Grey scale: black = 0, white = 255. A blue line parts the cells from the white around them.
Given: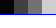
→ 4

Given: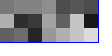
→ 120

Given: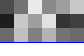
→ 76

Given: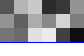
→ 85

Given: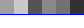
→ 159

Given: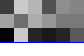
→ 61

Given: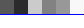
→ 87

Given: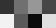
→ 50

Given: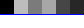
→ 0

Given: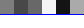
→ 125
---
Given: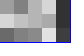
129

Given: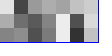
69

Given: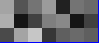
84

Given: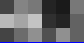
132

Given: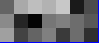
169

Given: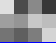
75
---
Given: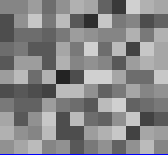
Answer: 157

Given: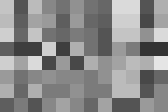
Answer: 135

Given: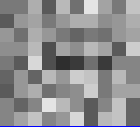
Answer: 100

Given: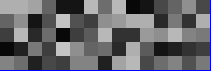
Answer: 62

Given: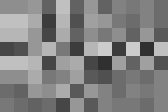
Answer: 130

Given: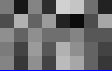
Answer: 67

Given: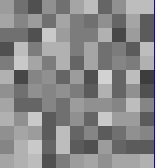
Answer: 91

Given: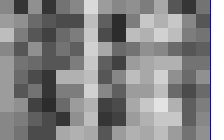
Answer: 135
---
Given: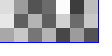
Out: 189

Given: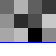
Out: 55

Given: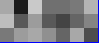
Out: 180

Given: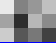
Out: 192

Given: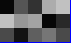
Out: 193

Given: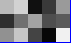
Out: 154

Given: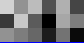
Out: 69

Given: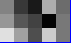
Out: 108

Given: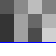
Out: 128
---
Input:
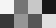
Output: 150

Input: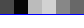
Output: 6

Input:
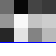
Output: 227

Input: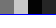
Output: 200

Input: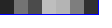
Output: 115

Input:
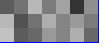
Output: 92

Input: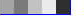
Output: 122

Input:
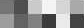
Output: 99
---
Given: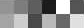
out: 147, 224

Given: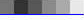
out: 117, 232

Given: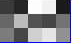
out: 58, 145

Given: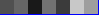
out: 80, 158

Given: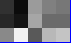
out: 49, 196

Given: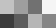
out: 194, 134
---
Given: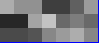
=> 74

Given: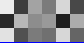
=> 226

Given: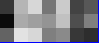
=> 99

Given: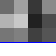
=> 118

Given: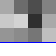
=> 149

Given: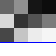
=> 71
